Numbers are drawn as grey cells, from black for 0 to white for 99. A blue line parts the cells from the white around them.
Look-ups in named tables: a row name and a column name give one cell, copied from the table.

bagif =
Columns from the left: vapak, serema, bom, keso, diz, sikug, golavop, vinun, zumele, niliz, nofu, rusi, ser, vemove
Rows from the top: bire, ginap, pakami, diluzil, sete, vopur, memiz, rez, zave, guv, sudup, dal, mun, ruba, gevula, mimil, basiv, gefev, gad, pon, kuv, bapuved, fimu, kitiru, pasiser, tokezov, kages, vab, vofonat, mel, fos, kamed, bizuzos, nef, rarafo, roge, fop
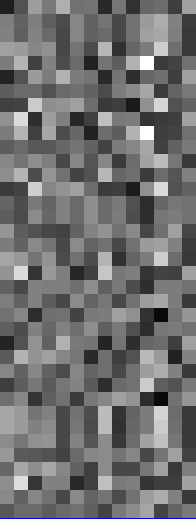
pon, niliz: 49
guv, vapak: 48
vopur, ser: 24
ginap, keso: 37
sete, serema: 70
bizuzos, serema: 35
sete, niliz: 69
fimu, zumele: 62
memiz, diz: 41
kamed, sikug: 51
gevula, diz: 50
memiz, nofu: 65
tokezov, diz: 52
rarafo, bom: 21
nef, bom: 55
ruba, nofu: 56
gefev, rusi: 62

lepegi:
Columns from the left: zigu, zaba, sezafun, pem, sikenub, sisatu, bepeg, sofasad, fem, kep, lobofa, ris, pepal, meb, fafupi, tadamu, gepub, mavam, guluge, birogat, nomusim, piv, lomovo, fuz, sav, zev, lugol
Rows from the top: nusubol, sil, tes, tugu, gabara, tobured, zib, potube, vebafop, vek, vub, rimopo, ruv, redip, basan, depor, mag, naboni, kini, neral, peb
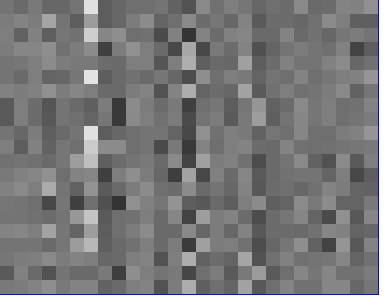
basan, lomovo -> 47
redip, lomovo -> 44
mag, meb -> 53
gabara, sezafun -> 49
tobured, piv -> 51
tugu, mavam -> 51
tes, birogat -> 41
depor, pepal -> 52
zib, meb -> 67
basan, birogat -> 37
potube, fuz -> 49
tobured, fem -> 41

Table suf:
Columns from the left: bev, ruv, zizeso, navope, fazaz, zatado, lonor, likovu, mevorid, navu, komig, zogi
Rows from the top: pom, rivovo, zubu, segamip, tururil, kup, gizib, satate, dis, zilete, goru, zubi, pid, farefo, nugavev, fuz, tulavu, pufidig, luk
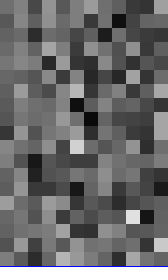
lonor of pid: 41
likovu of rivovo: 44
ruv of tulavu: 44
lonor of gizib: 21
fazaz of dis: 59
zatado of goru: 81
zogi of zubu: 21
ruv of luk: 35

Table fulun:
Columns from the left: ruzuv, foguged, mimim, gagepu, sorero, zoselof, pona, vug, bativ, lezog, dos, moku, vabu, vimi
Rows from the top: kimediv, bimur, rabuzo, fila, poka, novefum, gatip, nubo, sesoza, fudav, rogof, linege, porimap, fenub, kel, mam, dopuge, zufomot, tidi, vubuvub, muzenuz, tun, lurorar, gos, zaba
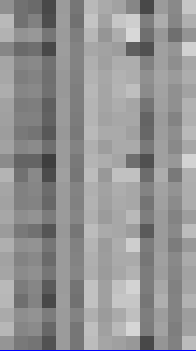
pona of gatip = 71
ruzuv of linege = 54
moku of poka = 62
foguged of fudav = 47
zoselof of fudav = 47
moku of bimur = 67
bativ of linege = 64
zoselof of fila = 51
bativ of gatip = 70

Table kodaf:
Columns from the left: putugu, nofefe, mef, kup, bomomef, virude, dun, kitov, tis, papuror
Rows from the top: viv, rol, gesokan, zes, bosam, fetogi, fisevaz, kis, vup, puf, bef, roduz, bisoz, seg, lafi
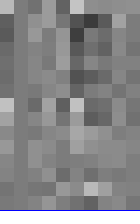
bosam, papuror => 50
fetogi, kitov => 41
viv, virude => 76
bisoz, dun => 43
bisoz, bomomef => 42
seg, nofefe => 48
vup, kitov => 40
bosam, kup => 47
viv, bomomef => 38

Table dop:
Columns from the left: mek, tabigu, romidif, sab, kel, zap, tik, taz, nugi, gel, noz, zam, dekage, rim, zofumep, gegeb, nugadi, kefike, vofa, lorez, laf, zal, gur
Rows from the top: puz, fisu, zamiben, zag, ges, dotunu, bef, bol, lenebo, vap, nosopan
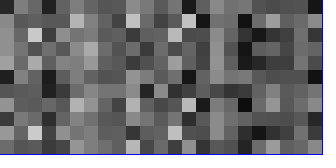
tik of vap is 49
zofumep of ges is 26
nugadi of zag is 32
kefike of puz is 46
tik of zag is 66
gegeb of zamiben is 54
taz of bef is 45
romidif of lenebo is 41
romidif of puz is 40

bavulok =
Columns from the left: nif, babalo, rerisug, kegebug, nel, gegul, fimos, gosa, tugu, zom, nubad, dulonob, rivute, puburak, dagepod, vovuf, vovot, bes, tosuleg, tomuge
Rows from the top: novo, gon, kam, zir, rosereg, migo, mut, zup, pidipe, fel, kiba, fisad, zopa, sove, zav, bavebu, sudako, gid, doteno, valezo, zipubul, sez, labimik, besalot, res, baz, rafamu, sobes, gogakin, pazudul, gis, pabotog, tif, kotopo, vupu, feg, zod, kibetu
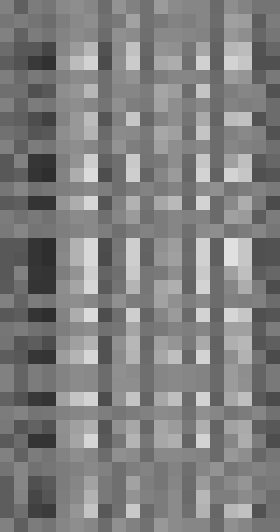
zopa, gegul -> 67
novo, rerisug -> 48
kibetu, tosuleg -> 45
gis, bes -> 66
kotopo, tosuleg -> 51
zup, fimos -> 52
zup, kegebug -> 46
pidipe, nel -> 51
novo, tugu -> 57
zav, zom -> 69
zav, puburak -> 40
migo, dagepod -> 51
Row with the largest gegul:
gogakin

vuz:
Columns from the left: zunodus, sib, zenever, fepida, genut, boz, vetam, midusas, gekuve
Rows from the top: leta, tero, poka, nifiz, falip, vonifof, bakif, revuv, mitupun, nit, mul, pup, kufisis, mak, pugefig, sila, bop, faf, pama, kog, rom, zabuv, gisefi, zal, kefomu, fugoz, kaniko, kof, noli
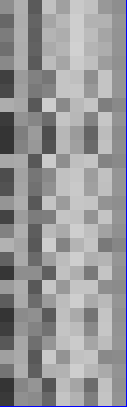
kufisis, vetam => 61
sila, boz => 75
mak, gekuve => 58
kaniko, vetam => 71
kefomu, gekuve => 58
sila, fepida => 49
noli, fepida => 40
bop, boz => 80
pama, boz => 80
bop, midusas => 63
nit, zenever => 60
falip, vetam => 74
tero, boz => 80
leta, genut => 62
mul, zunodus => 20
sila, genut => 76
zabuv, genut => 73

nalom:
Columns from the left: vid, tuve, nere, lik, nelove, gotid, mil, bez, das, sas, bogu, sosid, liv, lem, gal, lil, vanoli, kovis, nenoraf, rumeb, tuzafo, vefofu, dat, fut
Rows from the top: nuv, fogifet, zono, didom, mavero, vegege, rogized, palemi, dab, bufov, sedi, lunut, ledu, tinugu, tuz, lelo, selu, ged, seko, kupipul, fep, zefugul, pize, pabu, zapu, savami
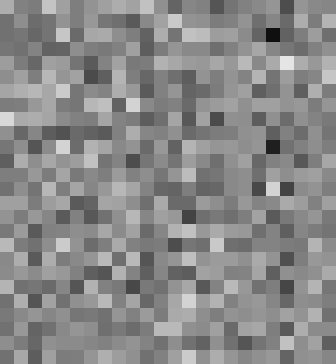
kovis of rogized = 62
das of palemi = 38
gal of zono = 73
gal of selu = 59
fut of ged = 54
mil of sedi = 69
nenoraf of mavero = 53
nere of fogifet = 42
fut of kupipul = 66
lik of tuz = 61
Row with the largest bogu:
nuv

